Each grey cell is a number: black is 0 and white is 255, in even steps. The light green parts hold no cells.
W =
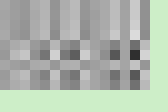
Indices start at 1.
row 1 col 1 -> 167
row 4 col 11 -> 174
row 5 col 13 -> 164
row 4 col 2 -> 154
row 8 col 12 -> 113
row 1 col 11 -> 169
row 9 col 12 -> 130
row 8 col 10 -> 164
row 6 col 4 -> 145
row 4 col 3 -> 147
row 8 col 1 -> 155
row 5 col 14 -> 111
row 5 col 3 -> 179
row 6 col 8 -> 94
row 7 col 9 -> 152
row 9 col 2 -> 172
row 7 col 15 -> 150
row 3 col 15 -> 144
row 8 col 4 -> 150
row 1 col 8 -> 186
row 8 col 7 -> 136
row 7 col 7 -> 173
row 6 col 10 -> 168
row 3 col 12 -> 190
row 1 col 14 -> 201
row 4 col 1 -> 169
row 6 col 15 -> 211
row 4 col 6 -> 141
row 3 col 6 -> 147
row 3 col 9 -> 146
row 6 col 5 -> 117
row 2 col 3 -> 152
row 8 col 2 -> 176
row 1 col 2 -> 157
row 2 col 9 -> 150

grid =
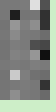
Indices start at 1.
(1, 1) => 121
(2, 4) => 118
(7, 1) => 120
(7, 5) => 122
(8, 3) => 126
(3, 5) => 50
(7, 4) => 126
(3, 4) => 142
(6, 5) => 16
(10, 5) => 106
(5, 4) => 78
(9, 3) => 123
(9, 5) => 51

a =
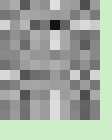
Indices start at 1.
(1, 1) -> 154
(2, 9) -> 157
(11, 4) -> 171
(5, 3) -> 108
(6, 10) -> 137
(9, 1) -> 117
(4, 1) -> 119
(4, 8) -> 125
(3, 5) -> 118
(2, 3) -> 166
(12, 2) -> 154
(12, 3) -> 112
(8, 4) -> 110
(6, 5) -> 151
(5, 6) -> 221
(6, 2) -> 137
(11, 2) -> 150
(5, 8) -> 137
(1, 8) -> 155
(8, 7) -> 128
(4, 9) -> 110
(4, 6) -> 210
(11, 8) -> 129
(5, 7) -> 168
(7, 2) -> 131
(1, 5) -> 144
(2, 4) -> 163
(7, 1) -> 113
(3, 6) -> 19
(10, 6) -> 214
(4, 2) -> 145

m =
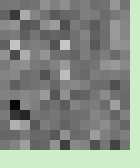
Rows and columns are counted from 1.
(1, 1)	119
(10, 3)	135
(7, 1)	121
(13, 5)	125
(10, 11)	139
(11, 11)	108
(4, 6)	101
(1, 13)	115
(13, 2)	176
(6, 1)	145
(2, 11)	107
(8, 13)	119
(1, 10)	111
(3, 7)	79
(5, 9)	125
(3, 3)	87
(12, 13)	128
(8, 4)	114
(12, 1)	123
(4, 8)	112
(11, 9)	119
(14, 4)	105
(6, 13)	127
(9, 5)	121
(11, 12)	158
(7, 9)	110
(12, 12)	101
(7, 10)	117
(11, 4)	127
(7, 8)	114
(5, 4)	127
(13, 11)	140
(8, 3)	108
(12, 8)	111
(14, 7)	145
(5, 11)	112
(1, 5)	144

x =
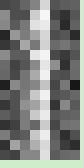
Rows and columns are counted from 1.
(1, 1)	70
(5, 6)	106
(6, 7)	58
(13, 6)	71
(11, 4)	162
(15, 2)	163
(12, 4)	201
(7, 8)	107
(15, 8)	45
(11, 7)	136
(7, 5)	229
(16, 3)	135
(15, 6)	100
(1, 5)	214
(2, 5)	246
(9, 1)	31
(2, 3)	77
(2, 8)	86
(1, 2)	77
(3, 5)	234
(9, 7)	120
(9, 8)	23
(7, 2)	67
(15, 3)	121
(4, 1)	38
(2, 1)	140
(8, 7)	78
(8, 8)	106
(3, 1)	135
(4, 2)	151
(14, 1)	124
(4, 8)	42
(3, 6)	94
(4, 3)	124
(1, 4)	131

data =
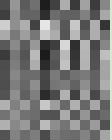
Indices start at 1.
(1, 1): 75
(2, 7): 97
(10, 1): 83
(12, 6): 82
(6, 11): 190
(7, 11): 165
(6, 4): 185
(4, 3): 158
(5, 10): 71
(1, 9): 162
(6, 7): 185
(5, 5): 41
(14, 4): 125
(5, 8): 47
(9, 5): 68
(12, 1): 115
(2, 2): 141
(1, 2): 150
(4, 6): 172
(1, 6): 65
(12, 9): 149
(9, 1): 78
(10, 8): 64
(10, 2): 143
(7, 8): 57
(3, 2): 143
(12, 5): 83
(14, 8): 108
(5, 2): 138
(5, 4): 152
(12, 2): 147
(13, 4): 99
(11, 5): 199
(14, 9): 131
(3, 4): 66
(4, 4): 119
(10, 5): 43

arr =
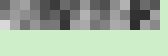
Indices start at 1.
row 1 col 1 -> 97
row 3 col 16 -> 137
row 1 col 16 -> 85
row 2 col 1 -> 132
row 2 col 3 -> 142
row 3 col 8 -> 161
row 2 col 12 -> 160
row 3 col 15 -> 160
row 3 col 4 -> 149
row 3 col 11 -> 130
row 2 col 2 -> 155
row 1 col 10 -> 93
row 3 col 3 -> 116
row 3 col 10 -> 118
